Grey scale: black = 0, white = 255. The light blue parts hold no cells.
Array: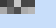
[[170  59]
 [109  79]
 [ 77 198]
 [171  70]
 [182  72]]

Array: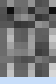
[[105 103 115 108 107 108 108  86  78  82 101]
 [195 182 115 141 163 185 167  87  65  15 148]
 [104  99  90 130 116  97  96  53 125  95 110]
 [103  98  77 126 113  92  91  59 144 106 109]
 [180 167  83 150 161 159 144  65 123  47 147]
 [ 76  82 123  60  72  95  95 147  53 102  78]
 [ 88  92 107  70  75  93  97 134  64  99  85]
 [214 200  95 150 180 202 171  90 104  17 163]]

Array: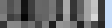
[[ 52 127 113 114]
 [137  62  83  81]
 [136  76 101 100]
 [ 98   5  20  18]
 [115  56  62  62]
 [ 71  97 103 103]
 [126 101 102 101]
 [ 29 123 115 117]
 [150  43  70  67]
 [144 159 170 169]
 [120  46  54  53]
 [ 34 110  97  98]
 [128 164 163 164]
 [ 71 214 193 196]
 [ 38  56  55  55]]

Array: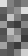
[[ 94 162  90  80 155  81  96 222]
 [ 85  84 148 189  80 196 121 128]
 [131  59 166 130  60 126 145 101]
 [206 131  59  79 133  86 219 124]]

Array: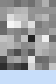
[[ 45  71 175 177 196 107 103 151 152 133]
 [ 91 155 112 183 186 141 245 221 165 131]
 [ 69 167  77 163 134 131 233 196 179 109]
 [ 49 138 125 138 192 118 180 193 183 126]
 [209 230  88 145  34 172 223 146 148 112]
 [142 105 182 185 180 137 122 169 146 142]
 [118 110 167 184 238 139 143 184 145 176]
 [194 139 154 160 103 162 132 137 148 119]]

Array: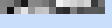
[[135 131]
 [ 13 125]
 [173  83]
 [226  24]
 [153 136]
 [192 133]
 [197 119]
 [124  90]
 [ 53 242]
 [ 42 221]
 [124 210]
 [ 75 197]
 [ 88 212]
 [ 90  58]
 [ 86 113]]

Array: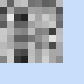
[[131 191 184 199 201  93 118  64 184]
 [205 202 170 165 183 175 232 166  99]
 [ 57  82 141  96 141  97  58 114 186]
 [ 34  72 139  94 132  99  34 112 194]
 [193 187 191 119 187 159 202 163 114]
 [160 157 118 143 129 176 165 159 121]
 [207 194 152 169 135 185 202 150  96]
 [167 167  75 223  61 200 178 156 102]
 [140 168 168 191 187 106 121  88 185]]

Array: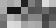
[[109 125 170 176]
 [218 182  19 165]
 [214 161  19 180]
 [164 100 147  33]
 [174 135  82 126]
 [168 133  86  93]
 [ 76  65 106 219]
 [123  88  76 191]]

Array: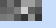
[[120  98  84]
 [127 104 117]
 [ 86 127  76]
 [ 53 208 158]
 [148  95 159]
 [ 53  81 117]]
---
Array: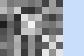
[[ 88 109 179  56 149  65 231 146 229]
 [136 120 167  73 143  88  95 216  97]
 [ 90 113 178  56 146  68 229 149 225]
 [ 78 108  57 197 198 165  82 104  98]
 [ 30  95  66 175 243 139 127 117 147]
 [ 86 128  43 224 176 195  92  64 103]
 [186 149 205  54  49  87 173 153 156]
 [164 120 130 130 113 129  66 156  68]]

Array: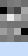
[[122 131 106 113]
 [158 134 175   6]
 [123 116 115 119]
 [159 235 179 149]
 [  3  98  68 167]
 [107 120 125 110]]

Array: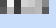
[[ 92 187  60 179 179 186  90]
 [ 77 243  53 211 203 183 136]]

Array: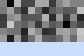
[[155  30 154  56 112 171  94  89 112 160 108 189]
 [133 117 114  33 173 138  46  57 159 164 136 198]
 [ 64 200 111  96 127  57 133  88 105   2  97  69]
 [ 59 139 154  83  87  88 180  45 153  59 138  39]
 [120 163  91  48 178 105  40  92 111  88  94 191]
 [131   8 183  71  72 167 166  59 134 163 130 130]]

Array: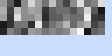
[[ 38 128 103  64 157 145 117 135 122 134 201 245  25  98 114]
 [ 26  50 116 119  46 228  72 115 137 181 107 149 175  67  97]
 [161  55 222 142 141 167  44  93  95 126 108 110 237  57  48]
 [175  64 192 142 165 155  52  95 110 110  83 120 211  89  23]
 [155  91  29 139 212 159 115 191 113  69 139 221 113 130 219]]

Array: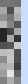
[[130 175 132]
 [158 228  99]
 [170 181  63]
 [139 199  81]
 [189 193  79]
 [ 81  87 200]
 [ 36 169  50]
 [ 38  70 167]
 [186 133  88]
 [144 119 172]
 [167  77 186]
 [116 117 112]]

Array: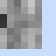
[[169 116 135 151 179 150]
 [177 133 120 163 176 138]
 [159 116 129 152 172 163]
 [ 54 147 126 118 139 141]
 [ 50 154 141 141 151 134]
 [169 143 130 155 186 139]
 [181 142 111 165 198 147]]
